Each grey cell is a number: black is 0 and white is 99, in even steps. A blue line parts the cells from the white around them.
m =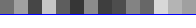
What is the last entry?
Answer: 62
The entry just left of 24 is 54
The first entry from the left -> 44
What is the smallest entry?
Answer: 21

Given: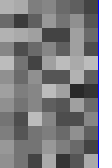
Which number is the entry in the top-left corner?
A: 69
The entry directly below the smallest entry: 62
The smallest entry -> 16
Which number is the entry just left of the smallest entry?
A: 62
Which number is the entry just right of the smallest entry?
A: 20
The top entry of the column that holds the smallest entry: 37
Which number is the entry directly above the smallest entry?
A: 69
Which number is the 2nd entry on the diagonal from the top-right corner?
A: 56
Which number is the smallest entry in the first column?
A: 41
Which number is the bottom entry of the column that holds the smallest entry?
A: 33
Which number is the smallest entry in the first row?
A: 26
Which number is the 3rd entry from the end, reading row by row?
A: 20
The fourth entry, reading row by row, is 52
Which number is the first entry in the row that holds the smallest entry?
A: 62
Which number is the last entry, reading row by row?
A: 66
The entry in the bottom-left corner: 56
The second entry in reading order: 66
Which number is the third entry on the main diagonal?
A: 62
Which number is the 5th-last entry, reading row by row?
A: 26
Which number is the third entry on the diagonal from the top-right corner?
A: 26
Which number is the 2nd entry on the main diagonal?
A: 23

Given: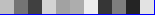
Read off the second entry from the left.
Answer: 45
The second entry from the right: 14
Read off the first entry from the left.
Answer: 74

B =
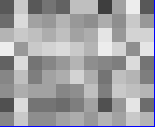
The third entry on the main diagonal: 74
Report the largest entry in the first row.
92
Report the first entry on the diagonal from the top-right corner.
34
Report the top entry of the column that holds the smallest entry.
24
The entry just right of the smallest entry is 63
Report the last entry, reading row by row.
70
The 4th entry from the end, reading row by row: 70
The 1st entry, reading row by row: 34
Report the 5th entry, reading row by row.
38
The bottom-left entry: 52
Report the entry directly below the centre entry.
82
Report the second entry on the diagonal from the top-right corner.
78
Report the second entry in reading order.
78
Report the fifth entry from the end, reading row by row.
59
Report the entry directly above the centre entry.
78
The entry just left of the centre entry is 59
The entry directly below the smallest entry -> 67
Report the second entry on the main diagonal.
85
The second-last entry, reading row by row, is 78
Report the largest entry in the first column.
92

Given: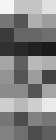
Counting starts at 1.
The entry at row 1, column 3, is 76
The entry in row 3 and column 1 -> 23
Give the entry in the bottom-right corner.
37
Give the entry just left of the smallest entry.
13
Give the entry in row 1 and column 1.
95
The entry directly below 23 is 19
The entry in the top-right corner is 87
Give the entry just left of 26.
61

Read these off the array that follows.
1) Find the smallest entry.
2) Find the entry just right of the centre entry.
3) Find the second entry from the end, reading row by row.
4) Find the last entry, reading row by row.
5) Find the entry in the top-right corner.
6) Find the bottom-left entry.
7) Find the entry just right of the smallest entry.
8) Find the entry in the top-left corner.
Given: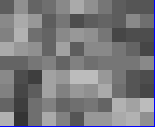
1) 20
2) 43
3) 69
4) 56
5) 33
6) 69
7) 43
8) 36

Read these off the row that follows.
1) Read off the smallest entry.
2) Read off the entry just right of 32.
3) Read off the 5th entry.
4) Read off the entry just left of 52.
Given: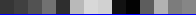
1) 1
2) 44
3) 18
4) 48

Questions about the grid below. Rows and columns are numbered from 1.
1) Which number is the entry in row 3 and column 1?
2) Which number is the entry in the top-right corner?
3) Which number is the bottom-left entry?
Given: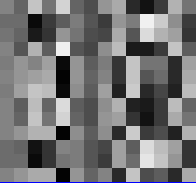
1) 45
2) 45
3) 51
